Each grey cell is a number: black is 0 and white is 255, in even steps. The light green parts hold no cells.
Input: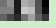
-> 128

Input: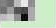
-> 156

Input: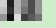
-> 48

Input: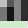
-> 21

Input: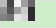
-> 86

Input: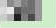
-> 234

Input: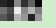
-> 75
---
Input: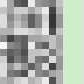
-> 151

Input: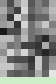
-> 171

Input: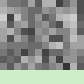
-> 92

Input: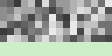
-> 154

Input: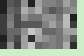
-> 32

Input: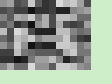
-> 107

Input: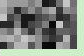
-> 99
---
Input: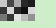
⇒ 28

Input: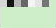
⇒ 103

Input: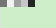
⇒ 116

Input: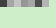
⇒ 77

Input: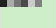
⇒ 74

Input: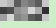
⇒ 62

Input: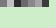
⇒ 59

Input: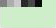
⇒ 41

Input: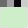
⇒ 106

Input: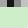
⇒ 136
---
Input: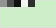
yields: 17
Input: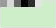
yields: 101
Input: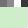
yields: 252
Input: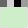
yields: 3
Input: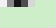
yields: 22
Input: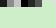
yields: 198
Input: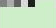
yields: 97
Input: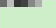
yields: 53
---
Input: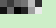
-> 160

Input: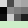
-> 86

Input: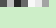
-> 232

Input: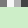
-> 178

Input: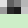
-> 26

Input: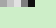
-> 126

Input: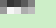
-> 173

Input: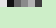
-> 179

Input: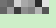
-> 180
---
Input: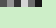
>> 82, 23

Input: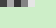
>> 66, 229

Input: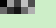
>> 4, 176

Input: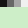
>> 19, 240

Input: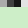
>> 171, 227

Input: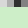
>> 216, 130

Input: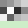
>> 138, 197

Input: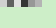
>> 208, 180
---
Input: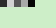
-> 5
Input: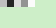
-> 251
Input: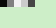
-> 69
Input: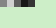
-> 52
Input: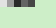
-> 70
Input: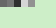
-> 145
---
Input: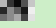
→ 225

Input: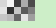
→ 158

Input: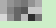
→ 118

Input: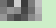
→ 166

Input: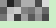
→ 74

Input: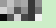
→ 242
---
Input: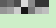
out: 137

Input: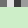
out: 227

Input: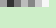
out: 134

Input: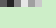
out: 230

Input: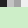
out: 195

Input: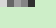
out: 161

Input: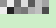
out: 89

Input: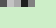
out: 170
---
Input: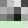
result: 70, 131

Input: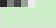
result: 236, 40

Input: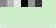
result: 55, 135

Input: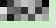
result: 2, 156

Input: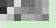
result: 170, 208

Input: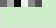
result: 77, 107

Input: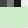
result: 238, 69

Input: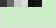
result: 26, 55

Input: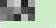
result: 162, 132

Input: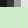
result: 230, 24
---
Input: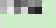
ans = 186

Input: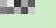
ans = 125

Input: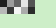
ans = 184

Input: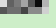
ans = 85

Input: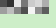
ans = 158

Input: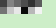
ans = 116

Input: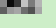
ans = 95

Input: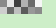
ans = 206
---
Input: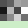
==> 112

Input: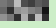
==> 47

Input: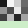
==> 163

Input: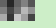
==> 69

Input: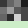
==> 71

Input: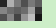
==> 23
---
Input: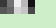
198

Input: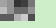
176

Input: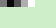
123

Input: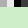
59

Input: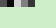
82

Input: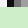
115

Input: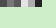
119

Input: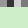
122
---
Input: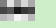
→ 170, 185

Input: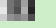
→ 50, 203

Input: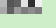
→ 241, 168

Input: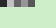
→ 87, 41

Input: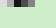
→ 132, 220

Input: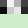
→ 64, 12

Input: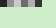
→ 52, 36

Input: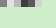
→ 211, 130

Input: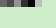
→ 191, 104
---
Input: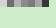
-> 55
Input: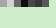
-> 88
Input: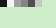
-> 199
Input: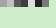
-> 120
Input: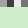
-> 117
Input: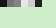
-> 33
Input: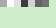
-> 114
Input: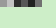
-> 113
